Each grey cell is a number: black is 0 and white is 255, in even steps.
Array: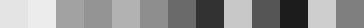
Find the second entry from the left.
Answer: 236
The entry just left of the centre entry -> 142
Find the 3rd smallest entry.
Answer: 85
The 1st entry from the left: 228
